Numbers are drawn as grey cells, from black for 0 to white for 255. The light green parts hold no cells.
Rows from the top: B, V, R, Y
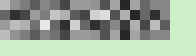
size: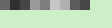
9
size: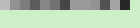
13
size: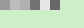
6
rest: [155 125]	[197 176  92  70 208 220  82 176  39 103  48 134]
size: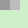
2
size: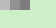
3
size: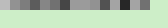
15

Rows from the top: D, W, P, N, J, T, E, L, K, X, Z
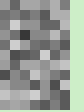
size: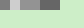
6
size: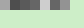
7
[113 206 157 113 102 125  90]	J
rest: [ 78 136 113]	[195 157 125 102]

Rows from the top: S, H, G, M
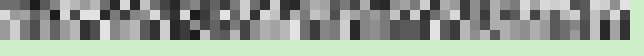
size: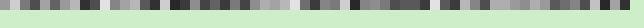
63
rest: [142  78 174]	[142 122 216 163 216 206 216  78  89 216 206 142 226]
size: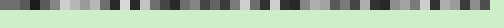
49
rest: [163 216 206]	[216  78  89 216 206 142 226]
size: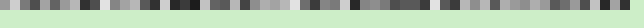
63
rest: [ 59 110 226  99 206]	[ 49 216 194  59 174 122 194 174  78 194 163 133 154 122 194  59 206  49
 110 154 216  59 142  59 174  68  89 206  68 174  89 183 206  89 194 122
 216  68]
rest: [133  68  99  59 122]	[206 110  49 206  49  40 133 174 163  89 122  68 174  49  40 142 163 122
 206  49 174 154  59 142  78 174 142 122 216 163 216 206 216  78  89 216
 206 142 226]

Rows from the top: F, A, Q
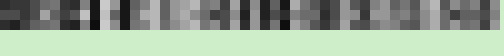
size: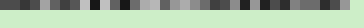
35
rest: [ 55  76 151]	[ 86  64 129 151  97 117  86 151 183  86 140 108 129  64 140]
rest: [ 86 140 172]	[108 151 108 117  64 151]

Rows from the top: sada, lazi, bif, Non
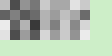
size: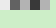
5
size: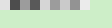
9
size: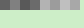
8
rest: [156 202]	[147 235]

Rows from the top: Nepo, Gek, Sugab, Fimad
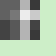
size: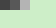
3
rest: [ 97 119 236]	[202]
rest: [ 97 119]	[236 202]
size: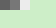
3
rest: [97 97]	[180  57]
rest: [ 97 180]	[57]
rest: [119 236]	[202]

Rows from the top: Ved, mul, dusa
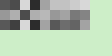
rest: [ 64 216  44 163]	[ 88 109 100 163]
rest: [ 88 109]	[100 163]
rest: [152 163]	[121 132]
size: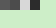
4
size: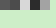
5
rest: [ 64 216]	[ 44 163  88 109 100 163]

